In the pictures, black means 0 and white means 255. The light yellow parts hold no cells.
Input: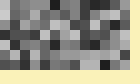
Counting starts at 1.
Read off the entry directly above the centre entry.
171
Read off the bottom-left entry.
80
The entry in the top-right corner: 153
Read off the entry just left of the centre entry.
91
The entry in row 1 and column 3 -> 130
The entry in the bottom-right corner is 162
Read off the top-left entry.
191
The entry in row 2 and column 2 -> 102
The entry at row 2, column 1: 203
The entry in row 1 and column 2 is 111
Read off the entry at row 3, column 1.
142
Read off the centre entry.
162
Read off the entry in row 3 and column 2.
70

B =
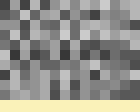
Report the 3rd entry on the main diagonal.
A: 78
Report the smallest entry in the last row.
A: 78
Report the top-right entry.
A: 182
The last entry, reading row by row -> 88
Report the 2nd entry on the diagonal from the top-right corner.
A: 138
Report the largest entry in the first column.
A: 193
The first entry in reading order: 66
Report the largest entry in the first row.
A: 203
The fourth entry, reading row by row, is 182
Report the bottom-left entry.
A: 118
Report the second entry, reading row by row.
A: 159
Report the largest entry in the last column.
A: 193
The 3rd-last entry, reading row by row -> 100
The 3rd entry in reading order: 66
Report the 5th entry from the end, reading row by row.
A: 118

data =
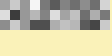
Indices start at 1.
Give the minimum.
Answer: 60
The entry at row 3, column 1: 141
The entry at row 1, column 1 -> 163
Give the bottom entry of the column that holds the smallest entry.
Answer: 202
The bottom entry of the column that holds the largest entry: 79
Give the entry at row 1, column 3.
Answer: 152
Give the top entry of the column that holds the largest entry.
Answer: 245
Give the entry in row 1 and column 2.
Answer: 202
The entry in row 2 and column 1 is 221

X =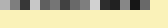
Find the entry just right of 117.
65
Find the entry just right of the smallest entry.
105
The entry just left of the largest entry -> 126
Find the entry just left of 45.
209

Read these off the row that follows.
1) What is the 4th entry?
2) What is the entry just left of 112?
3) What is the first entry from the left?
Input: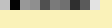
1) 143
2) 122
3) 193

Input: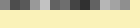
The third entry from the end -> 182
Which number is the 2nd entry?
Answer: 77
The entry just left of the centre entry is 98
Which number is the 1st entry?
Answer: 131

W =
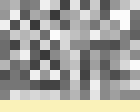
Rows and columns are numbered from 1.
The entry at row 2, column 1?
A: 150
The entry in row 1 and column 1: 159
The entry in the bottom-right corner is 138
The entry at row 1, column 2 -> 181
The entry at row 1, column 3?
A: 118
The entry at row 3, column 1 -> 239
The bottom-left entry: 128
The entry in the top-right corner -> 227
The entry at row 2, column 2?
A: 239
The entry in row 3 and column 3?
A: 227
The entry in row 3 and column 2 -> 78
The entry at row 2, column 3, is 88
